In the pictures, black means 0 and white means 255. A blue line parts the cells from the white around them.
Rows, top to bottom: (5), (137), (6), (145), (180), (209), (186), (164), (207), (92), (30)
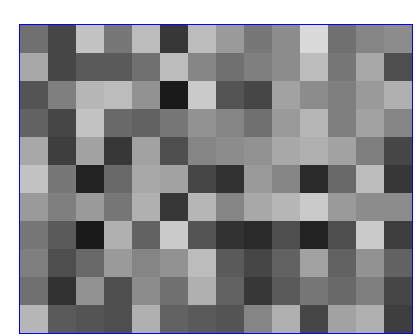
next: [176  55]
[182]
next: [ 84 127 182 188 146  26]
[202]
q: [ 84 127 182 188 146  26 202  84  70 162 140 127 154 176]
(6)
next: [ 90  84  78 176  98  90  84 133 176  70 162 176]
[62]

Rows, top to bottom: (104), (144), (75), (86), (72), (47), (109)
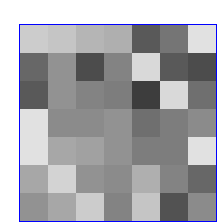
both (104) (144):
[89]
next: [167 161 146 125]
[125]
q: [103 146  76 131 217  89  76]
(144)
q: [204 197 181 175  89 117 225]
(104)
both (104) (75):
[89]
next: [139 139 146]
[111]
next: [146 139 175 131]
[103]

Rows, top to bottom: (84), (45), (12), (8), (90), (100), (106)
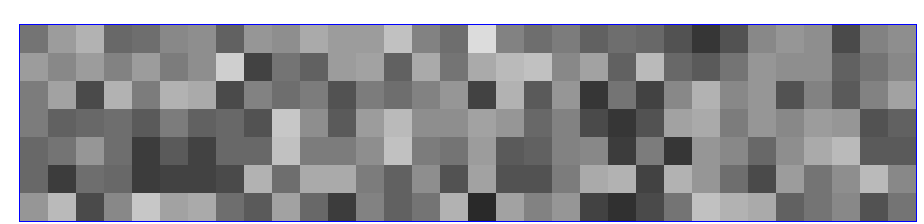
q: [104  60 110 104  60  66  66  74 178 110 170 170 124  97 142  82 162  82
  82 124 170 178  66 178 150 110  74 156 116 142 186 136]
(100)
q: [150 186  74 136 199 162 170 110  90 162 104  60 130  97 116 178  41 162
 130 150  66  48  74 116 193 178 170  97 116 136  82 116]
(106)
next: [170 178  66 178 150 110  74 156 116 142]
[186]
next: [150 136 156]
[150]
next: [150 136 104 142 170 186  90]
[90]

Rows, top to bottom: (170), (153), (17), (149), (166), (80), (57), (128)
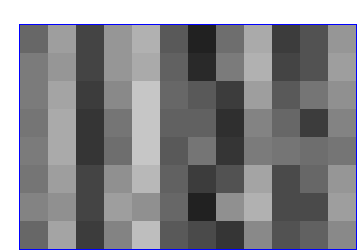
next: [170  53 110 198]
[89]
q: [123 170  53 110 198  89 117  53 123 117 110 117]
(166)
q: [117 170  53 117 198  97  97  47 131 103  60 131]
(149)
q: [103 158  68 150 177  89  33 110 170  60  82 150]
(170)
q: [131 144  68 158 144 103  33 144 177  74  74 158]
(57)

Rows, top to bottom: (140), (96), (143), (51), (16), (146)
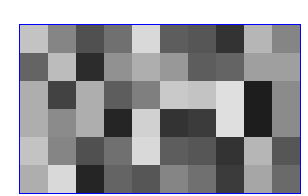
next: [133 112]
[59]
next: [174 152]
[93]
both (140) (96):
[93]
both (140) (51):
[51]
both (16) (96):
[93]
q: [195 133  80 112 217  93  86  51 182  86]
(16)

